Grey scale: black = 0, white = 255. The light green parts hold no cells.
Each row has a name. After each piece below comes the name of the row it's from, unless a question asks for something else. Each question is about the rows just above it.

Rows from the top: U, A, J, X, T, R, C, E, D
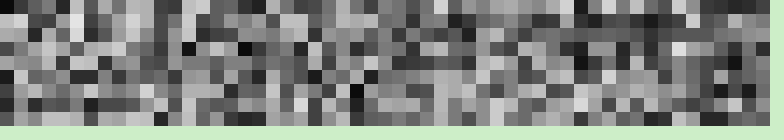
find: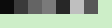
X
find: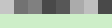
R
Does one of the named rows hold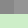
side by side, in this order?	yes
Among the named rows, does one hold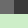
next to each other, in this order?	yes
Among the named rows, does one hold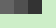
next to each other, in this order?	no

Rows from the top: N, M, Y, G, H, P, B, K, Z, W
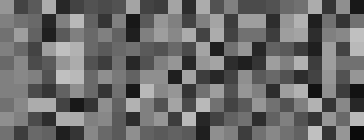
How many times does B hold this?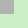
1
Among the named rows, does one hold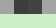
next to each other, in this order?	no
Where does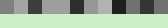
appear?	M
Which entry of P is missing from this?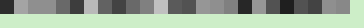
[121]
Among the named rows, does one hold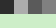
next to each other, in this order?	no

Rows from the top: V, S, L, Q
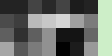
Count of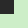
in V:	1
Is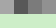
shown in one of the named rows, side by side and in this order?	yes

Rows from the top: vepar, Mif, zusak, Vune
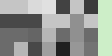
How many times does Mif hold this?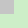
3
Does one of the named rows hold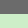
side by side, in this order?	yes
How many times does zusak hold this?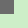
4
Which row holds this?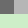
Vune
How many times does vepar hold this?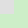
1
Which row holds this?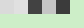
vepar
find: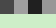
Vune

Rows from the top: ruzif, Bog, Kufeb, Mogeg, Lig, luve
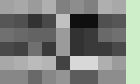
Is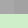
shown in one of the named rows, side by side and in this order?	no
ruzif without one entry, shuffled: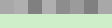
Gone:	[162]
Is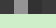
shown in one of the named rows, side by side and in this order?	no
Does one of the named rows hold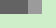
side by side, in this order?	yes

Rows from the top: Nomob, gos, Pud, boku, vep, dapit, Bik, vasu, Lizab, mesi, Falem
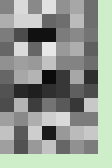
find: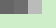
gos
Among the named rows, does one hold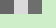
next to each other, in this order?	no
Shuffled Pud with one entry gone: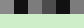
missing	[116]
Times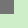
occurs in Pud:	1
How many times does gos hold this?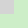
2

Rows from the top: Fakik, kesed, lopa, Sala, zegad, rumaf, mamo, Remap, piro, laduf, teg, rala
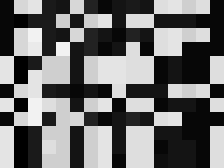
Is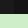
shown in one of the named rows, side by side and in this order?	yes
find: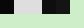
rala
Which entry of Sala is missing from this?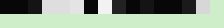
[234]
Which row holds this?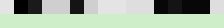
zegad
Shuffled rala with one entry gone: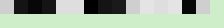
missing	[14]
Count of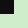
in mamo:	0
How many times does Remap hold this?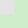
2

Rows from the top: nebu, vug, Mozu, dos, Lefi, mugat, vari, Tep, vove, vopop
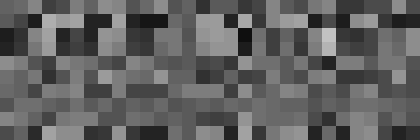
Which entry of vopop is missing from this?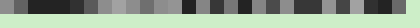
[42]
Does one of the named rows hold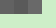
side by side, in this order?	yes
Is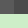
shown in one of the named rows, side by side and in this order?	yes

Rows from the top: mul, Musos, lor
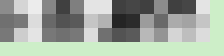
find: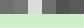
lor
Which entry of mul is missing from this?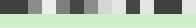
[134]
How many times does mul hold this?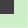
4
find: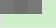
lor
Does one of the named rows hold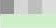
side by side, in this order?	yes
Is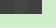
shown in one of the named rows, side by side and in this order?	yes

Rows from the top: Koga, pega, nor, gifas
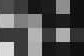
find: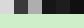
gifas
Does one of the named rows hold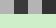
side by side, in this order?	no
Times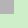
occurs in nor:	1
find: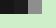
Koga
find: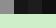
pega
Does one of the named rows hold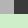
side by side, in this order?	yes

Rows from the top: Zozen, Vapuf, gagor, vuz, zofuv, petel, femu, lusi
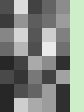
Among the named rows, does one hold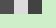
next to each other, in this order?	yes
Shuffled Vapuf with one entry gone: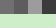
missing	[148]
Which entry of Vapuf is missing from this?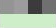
[93]
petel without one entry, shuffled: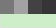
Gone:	[73]
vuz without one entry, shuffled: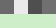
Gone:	[182]

